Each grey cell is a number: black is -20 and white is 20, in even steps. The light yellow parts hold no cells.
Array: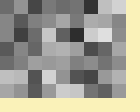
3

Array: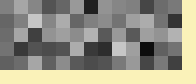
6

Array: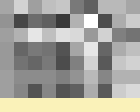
13

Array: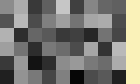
7

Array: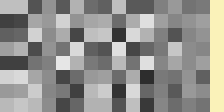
10

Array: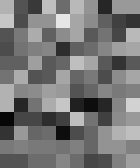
-7

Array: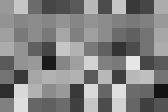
11

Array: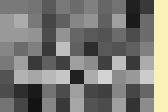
-1
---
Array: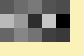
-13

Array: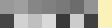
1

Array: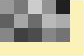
-3

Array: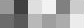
15

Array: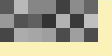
-5

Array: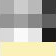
1

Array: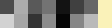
-6
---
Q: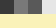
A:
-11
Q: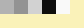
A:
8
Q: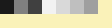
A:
-16
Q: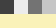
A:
-10
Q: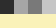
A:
-13
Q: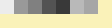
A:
17
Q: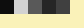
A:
-18
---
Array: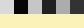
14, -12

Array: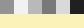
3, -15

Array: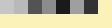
11, -12

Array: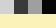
13, -19

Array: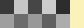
-11, 7

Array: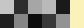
11, 3

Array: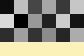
-18, 7

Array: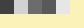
-10, 16

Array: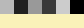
9, -20

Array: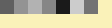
-5, -2
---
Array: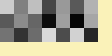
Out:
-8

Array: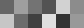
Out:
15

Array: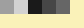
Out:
-16

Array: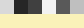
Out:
18

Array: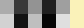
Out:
10

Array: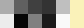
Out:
0

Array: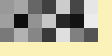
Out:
15

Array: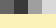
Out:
-11
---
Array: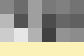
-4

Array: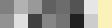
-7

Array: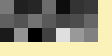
-8

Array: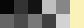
10

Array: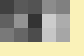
12

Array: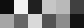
9

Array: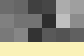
10

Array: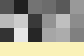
10

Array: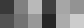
6
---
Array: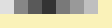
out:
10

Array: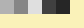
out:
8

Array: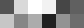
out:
18

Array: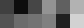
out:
8

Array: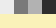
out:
8

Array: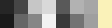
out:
14
